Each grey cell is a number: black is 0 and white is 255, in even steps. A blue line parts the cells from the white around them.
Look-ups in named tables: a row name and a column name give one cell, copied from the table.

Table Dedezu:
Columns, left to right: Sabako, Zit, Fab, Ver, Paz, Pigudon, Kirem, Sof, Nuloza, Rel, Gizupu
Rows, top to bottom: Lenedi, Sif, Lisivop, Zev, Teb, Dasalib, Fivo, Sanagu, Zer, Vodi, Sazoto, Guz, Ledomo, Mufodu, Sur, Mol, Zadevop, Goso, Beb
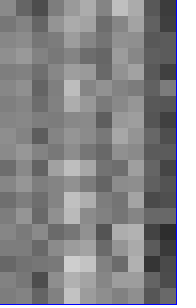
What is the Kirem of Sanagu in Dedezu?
94
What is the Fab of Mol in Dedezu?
105
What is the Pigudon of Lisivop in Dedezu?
134
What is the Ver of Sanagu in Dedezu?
124
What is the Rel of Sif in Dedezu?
97
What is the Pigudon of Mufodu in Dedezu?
139
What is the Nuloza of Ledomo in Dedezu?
164

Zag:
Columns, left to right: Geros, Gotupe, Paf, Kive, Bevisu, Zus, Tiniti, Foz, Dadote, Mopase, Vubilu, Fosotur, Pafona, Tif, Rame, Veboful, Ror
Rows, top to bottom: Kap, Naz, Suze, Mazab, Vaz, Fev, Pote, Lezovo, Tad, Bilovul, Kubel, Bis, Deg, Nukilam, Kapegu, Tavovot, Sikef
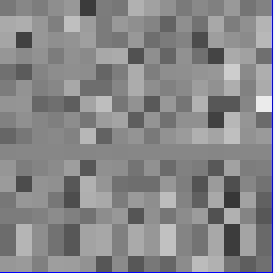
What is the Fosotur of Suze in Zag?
131
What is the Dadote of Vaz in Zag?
172
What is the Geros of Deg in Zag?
119
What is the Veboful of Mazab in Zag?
161
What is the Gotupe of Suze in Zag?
65
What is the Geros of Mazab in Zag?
150
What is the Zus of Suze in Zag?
159
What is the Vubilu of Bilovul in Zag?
135
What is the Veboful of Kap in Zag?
116
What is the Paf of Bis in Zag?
147
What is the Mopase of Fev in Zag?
142
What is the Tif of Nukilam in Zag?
81
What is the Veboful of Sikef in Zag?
94
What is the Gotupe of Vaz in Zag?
91
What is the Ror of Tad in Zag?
154
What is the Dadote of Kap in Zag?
177
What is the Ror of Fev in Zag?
171
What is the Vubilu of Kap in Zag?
145

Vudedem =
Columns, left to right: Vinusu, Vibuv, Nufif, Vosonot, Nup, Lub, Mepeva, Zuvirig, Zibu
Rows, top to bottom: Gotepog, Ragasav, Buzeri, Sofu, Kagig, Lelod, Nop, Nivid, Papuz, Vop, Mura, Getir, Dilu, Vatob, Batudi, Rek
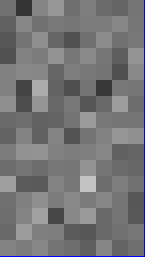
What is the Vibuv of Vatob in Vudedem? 132
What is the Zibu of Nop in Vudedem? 109
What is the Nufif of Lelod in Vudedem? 172
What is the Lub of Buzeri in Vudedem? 112
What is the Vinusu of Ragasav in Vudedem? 97
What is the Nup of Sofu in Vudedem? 119
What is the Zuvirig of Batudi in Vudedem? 113
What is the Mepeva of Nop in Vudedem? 105
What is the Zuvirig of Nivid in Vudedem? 117
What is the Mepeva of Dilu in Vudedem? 135
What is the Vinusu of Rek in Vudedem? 131
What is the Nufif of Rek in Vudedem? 135
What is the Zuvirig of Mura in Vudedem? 107
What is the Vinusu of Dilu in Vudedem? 112
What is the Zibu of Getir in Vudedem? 113
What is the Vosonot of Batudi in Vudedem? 126
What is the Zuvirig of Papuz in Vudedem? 150

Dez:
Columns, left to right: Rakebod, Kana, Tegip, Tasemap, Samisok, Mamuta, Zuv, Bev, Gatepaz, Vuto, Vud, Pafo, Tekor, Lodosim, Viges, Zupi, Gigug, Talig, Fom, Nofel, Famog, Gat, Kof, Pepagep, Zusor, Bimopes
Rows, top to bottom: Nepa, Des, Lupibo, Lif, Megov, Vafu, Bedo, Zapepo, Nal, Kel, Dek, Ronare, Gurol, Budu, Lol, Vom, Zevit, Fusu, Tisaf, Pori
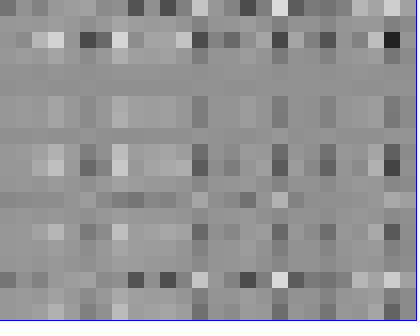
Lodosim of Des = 148
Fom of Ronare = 146
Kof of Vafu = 145
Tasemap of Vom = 158
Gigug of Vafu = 146
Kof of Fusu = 181
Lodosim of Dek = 141
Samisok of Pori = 155
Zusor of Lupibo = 33
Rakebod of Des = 150

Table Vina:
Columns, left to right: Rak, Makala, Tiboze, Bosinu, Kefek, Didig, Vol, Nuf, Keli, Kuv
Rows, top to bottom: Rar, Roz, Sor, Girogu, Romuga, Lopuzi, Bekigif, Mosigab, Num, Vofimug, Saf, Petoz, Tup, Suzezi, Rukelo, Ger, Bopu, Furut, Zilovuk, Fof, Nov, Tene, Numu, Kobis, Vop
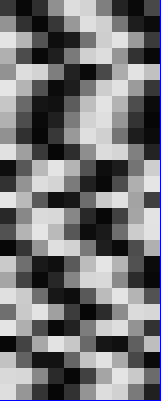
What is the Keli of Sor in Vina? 155
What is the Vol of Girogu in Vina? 221
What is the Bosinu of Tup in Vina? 15
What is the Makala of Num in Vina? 48
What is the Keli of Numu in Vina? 71
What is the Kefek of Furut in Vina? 133
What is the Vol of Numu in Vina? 226
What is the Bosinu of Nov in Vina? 9
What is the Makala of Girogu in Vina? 76
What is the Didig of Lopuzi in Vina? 118
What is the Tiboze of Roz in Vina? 8
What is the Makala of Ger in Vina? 53
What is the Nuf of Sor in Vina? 227
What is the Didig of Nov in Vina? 125
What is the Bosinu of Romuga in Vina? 126

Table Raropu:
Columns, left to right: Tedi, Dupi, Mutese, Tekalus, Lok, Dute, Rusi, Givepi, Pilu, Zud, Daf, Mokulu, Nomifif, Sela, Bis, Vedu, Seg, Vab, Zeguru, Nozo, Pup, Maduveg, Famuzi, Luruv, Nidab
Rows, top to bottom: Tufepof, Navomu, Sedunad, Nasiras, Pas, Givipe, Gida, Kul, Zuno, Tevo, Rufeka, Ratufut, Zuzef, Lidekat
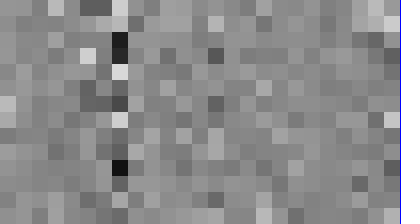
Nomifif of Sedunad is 126
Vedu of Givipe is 132
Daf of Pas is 128
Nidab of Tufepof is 153
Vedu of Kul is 140
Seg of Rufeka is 117
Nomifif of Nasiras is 137
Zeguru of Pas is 135
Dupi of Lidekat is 149
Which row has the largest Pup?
Nasiras

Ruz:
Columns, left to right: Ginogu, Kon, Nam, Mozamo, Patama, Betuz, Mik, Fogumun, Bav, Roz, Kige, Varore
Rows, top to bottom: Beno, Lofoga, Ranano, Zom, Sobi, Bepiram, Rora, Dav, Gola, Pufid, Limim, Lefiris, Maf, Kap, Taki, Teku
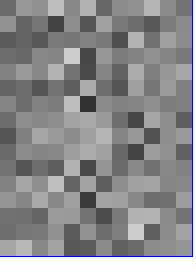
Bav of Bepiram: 159
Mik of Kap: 76
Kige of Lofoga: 123
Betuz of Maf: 59
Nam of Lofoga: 118
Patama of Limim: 178
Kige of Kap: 138
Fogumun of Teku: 97
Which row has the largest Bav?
Taki

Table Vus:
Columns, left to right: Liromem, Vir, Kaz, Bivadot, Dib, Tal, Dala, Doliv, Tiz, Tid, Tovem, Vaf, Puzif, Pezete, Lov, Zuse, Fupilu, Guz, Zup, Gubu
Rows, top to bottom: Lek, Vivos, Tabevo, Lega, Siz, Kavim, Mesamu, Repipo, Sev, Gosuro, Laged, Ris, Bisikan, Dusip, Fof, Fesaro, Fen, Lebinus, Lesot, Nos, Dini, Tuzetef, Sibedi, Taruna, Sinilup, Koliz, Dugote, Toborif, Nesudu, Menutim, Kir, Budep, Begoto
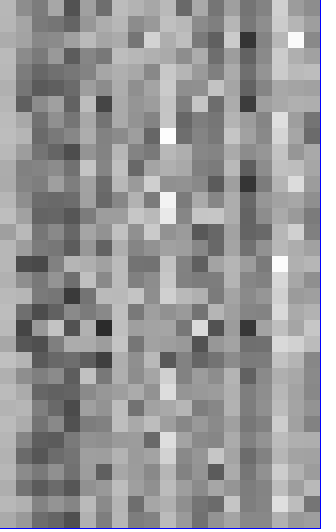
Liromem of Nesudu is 178
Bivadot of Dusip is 102
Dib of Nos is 138
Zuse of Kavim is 99
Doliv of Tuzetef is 196
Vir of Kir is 115
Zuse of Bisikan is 104
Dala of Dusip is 157
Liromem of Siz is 184
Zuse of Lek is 116
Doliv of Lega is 189
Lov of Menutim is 171
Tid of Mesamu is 157
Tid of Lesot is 142
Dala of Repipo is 115
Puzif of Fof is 88
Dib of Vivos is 100
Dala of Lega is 120

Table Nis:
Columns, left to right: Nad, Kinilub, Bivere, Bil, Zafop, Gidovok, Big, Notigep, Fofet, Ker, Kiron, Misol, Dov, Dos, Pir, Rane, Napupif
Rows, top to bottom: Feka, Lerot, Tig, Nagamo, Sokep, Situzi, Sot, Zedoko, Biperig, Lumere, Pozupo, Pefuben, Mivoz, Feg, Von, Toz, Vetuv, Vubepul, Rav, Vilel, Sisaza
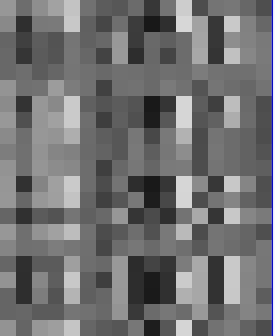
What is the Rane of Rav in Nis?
134
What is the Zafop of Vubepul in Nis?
200
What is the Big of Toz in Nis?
70
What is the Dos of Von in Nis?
116
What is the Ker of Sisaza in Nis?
29
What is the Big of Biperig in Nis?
94
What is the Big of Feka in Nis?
92
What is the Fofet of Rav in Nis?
45
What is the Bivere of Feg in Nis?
91

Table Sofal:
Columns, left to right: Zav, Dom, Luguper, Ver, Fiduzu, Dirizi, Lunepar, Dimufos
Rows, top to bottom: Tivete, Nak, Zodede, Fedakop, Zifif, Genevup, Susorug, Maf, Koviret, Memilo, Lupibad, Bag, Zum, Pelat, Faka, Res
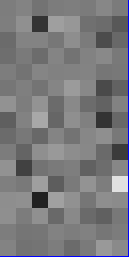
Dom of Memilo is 100
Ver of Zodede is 119
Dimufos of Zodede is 104
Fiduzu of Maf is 143
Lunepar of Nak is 108
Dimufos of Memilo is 59
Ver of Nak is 159
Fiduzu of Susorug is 137
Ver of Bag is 93
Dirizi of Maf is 128
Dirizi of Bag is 147

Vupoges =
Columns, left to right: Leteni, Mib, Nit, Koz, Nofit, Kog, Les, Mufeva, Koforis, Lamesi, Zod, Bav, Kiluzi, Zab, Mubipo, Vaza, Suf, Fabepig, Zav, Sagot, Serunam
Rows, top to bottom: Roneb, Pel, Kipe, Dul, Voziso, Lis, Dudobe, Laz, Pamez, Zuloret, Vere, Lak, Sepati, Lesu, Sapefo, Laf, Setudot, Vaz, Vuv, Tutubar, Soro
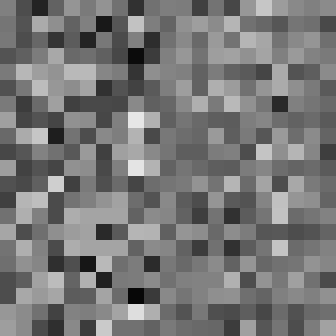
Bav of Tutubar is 83
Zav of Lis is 143
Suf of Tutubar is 71
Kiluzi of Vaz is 130
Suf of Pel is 103
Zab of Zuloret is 124
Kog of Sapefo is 163
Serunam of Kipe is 111
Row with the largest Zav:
Zuloret

